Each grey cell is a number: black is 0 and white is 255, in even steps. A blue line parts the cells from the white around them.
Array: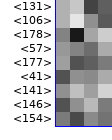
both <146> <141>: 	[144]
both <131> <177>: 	[95]
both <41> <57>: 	[171]
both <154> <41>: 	[138]
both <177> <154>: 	[123]

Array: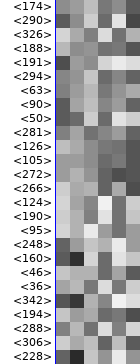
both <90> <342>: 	[134]
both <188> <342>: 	[85]
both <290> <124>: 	[205]
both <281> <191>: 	[156]
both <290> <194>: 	[107]
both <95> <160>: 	[212]

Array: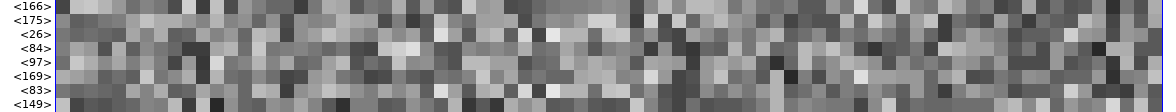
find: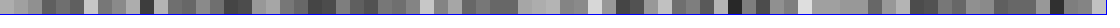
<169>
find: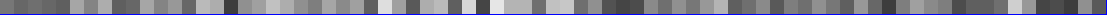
<83>

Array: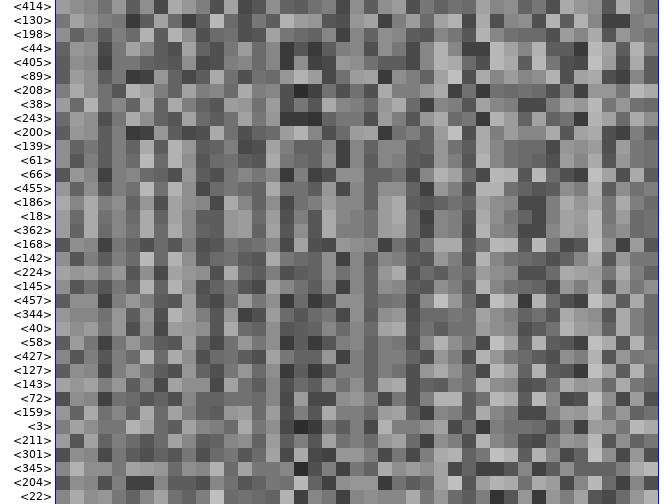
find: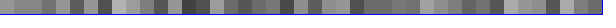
<344>
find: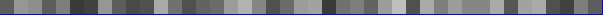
<200>
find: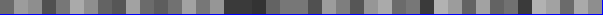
<243>

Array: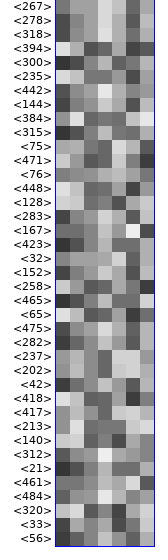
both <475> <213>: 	[217]
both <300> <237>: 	[182]
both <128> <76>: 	[127]
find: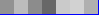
<202>

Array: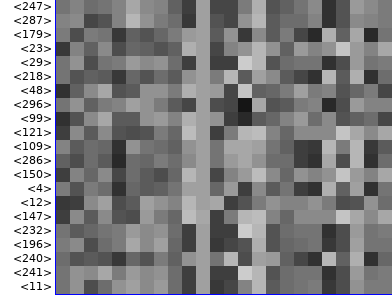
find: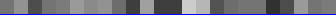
<29>
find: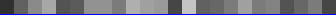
<48>

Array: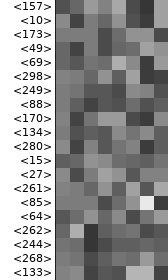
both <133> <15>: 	[138]
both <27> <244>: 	[75]

